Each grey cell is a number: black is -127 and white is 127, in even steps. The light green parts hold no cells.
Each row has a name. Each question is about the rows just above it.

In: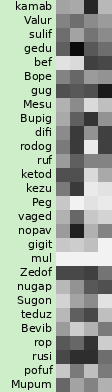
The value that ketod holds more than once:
[-47]
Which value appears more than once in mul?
[114]
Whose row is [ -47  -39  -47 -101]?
gug
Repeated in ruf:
[3]
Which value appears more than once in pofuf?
[-5]

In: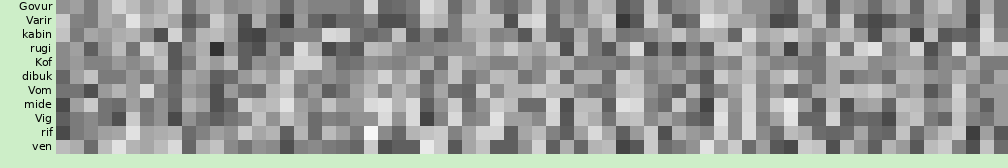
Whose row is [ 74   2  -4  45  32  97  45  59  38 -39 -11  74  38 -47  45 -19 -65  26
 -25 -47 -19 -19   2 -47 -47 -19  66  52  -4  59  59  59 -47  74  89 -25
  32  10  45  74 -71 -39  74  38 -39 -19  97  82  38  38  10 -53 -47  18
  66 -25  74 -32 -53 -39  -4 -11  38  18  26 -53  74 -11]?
Varir
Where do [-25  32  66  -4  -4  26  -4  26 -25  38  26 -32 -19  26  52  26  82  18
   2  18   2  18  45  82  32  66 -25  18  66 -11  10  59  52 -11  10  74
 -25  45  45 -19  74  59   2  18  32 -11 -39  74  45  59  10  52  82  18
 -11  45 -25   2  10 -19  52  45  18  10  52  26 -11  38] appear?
dibuk
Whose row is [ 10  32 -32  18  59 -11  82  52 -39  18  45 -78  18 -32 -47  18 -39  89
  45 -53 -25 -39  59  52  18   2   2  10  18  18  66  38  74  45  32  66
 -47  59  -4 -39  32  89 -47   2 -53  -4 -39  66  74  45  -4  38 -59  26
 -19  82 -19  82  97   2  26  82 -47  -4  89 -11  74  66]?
rugi
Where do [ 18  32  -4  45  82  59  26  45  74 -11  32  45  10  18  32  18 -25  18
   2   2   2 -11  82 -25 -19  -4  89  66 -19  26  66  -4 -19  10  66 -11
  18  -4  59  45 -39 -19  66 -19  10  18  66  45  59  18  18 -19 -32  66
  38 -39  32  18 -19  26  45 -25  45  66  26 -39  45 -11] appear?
Govur

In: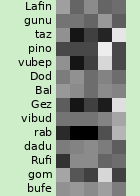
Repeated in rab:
[-127]
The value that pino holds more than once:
[-55]
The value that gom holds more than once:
[-63]
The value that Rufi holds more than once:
[11]
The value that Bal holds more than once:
[11]
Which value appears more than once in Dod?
[-18]

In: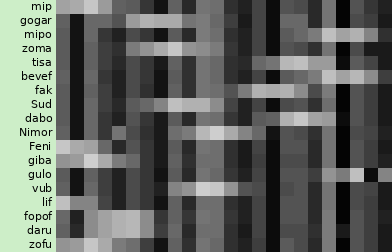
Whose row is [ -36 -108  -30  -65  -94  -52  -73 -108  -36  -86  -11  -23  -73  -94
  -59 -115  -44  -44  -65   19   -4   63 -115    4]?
gulo
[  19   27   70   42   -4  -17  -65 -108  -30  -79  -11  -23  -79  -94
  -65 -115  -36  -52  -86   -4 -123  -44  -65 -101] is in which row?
zofu
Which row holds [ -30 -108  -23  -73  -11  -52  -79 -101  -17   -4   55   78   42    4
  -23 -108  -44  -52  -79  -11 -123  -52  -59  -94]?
Nimor
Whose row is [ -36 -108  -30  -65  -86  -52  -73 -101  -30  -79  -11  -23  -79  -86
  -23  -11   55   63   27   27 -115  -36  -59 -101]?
tisa
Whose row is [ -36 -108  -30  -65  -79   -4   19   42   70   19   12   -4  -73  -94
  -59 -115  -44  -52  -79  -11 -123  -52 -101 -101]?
zoma

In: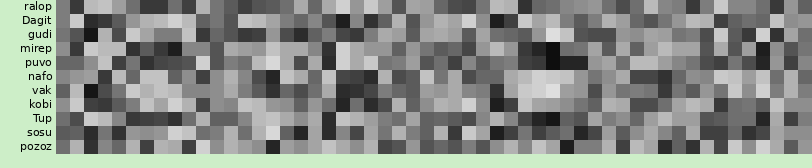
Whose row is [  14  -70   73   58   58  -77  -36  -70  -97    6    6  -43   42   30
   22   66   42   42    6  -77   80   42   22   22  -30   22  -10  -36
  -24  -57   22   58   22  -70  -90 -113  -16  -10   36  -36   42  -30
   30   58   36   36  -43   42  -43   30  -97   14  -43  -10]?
mirep
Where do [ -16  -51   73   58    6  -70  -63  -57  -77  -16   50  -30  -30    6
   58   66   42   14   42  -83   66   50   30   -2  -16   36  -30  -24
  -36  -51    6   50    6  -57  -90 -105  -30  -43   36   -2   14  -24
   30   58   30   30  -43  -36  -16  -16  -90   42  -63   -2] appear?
Tup
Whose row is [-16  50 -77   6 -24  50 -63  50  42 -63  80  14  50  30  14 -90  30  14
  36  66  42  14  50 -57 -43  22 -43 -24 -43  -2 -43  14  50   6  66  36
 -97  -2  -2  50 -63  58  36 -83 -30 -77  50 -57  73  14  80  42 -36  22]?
pozoz
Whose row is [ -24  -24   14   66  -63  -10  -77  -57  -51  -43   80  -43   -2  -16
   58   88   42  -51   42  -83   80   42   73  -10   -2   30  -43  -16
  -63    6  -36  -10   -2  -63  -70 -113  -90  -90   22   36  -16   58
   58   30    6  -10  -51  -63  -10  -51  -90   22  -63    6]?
puvo

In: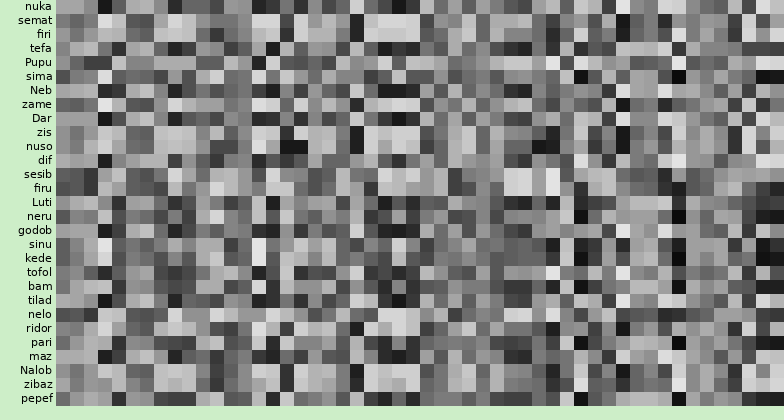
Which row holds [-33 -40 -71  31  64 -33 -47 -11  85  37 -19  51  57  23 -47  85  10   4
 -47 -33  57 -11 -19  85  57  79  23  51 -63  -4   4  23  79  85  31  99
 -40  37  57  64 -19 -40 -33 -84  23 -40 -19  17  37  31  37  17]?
sesib
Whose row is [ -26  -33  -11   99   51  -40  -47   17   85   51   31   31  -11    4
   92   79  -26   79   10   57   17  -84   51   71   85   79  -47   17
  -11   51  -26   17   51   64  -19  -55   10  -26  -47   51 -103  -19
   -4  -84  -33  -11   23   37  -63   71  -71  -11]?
zame

